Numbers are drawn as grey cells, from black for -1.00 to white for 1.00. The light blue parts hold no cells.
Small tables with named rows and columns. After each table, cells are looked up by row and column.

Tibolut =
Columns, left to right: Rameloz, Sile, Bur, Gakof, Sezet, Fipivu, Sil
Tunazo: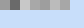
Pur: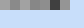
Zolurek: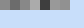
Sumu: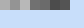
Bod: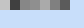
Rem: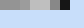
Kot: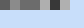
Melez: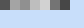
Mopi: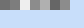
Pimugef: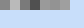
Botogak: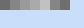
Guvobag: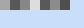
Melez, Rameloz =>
-0.35
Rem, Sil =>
-0.83
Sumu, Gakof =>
-0.11
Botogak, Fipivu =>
0.04
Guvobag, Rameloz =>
0.31
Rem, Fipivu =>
0.07
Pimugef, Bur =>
-0.04
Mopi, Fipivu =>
-0.20

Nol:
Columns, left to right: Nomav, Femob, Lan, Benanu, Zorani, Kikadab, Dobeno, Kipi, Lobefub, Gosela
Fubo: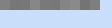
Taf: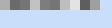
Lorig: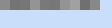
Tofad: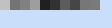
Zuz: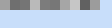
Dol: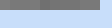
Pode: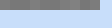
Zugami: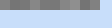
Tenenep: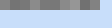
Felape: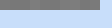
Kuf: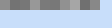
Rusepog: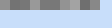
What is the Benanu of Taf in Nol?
0.52
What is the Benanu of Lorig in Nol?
0.16
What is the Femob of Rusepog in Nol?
-0.10
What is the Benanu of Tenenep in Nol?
0.09
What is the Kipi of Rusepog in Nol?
0.28
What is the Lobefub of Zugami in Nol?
-0.09
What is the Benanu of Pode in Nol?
-0.01
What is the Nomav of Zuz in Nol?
0.26
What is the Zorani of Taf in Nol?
-0.02
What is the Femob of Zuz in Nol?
-0.13
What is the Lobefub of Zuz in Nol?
-0.24
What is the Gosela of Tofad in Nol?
-0.04
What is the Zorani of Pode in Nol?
-0.05
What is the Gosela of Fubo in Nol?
-0.01
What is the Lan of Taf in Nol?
-0.08
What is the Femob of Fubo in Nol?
-0.07
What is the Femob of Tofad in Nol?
-0.09
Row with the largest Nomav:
Tofad

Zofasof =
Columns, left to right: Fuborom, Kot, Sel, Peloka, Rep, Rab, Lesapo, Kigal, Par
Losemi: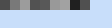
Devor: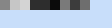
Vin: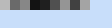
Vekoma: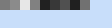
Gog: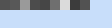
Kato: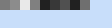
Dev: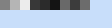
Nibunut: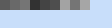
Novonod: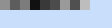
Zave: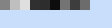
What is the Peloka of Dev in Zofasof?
-0.56
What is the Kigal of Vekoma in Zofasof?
-0.75
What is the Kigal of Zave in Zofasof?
-0.52
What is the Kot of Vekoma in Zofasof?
0.09
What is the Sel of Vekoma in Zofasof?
0.81
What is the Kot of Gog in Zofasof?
-0.31
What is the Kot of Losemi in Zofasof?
-0.05
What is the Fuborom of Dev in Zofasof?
0.01
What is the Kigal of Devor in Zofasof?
-0.53
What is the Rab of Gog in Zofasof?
-0.13
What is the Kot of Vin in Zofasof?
-0.17
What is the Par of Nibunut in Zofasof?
0.30
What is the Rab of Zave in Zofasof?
-0.90
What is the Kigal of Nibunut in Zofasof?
-0.08
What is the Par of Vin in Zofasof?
0.29
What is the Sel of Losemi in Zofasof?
0.22
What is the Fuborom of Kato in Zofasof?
-0.04
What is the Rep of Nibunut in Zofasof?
-0.47

